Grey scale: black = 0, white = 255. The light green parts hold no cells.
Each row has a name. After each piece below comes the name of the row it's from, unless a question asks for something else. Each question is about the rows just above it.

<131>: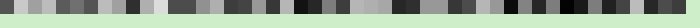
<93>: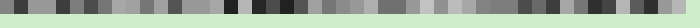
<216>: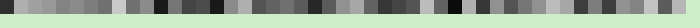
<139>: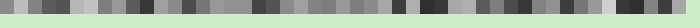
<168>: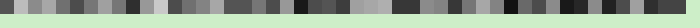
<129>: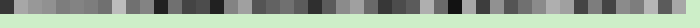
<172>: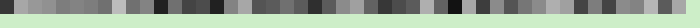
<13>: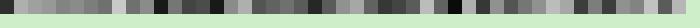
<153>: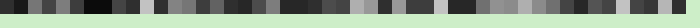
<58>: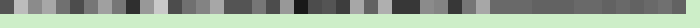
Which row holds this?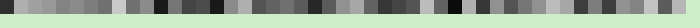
<216>
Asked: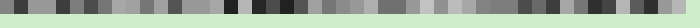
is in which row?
<93>
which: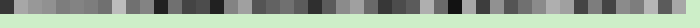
<129>

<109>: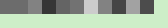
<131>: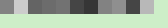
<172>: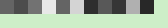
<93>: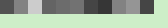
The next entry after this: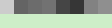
[69]
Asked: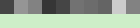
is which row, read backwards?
<93>
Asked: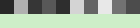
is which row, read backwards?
<172>

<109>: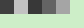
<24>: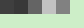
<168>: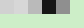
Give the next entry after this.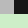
[143]
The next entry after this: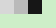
[143]
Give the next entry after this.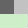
[129]
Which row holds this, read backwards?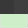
<24>
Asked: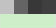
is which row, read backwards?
<24>

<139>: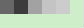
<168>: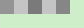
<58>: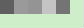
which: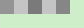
<168>
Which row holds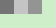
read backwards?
<58>
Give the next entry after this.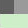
[148]
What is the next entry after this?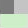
[134]
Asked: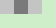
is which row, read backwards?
<168>

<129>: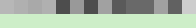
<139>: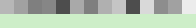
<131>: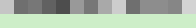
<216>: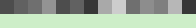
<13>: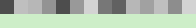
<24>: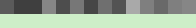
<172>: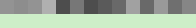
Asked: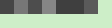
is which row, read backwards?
<24>
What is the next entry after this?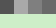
[127]
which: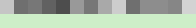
<131>
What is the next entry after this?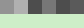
[105]
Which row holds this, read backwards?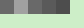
<172>
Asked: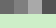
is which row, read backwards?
<24>
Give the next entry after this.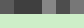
[70]

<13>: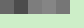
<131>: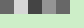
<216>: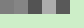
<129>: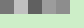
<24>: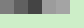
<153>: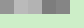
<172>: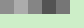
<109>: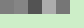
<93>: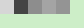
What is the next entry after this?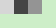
[103]
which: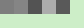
<216>
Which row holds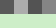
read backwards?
<216>
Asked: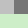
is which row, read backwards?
<129>
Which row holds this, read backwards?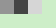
<131>

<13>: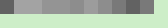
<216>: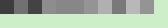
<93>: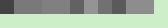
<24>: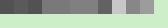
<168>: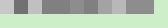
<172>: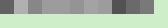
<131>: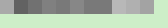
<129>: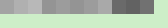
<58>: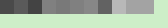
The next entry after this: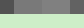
[199]
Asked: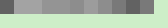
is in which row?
<13>
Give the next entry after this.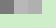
[163]
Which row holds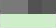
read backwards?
<24>
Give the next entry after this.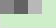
[163]

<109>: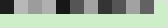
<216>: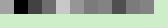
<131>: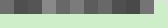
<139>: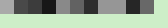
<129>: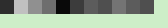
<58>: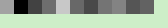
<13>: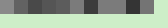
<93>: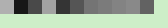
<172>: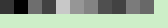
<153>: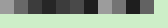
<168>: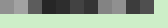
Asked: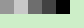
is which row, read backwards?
<216>
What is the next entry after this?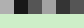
[162]
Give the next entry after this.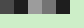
[98]
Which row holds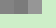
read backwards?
<216>
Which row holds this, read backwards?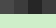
<153>

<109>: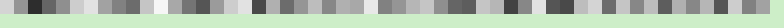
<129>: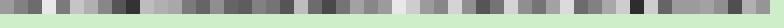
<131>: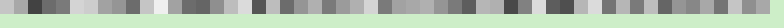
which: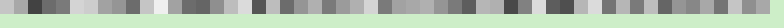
<131>
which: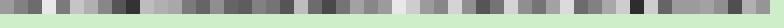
<129>
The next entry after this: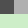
[149]

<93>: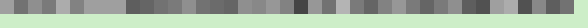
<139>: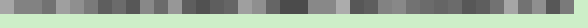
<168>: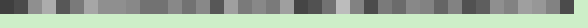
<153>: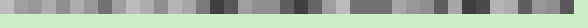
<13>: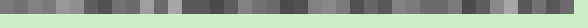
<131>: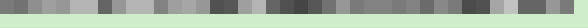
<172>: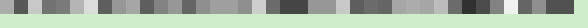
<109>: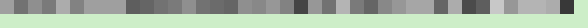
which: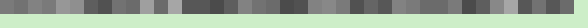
<13>
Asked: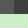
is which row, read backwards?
<153>
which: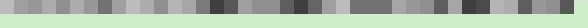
<153>
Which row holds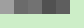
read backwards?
<13>

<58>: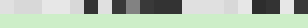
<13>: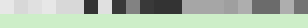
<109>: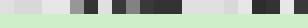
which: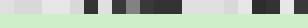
<58>
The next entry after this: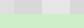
[51]
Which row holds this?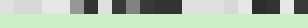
<109>

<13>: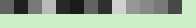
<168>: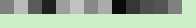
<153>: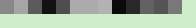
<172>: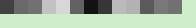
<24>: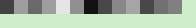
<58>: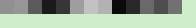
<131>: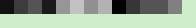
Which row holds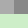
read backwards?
<168>
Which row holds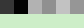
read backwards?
<131>
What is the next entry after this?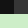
[186]
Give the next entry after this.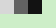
[54]

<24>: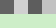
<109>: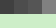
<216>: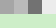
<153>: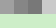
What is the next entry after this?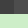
[85]
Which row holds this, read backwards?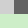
<24>
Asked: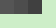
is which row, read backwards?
<109>

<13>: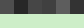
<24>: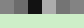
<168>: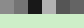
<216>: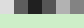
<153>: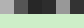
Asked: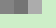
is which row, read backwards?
<24>
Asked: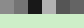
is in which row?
<168>
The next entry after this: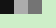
[131]
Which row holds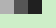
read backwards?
<216>
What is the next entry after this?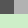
[131]
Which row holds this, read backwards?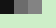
<24>
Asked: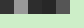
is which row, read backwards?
<153>

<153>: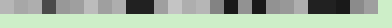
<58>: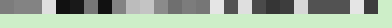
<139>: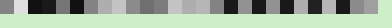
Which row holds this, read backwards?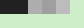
<153>
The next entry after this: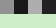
[182]
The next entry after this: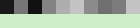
[174]
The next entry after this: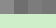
[229]
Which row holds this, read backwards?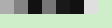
<139>
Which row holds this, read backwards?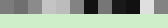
<58>
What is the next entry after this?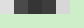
[82]

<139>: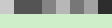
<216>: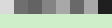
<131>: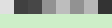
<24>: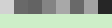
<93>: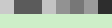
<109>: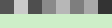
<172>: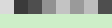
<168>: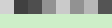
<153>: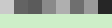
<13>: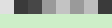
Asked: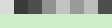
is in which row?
<172>
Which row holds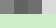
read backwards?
<216>
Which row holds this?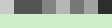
<139>
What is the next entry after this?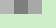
[51]
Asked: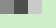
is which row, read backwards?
<109>
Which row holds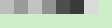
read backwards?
<172>
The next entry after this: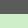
[195]

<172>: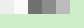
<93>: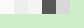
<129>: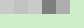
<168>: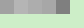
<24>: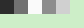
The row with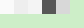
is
<93>
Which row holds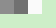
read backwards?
<172>
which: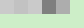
<129>
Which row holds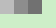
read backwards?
<172>
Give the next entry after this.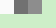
[188]

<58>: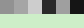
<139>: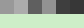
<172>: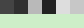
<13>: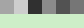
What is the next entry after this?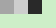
[159]
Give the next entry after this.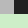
[221]
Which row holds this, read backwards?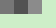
<13>

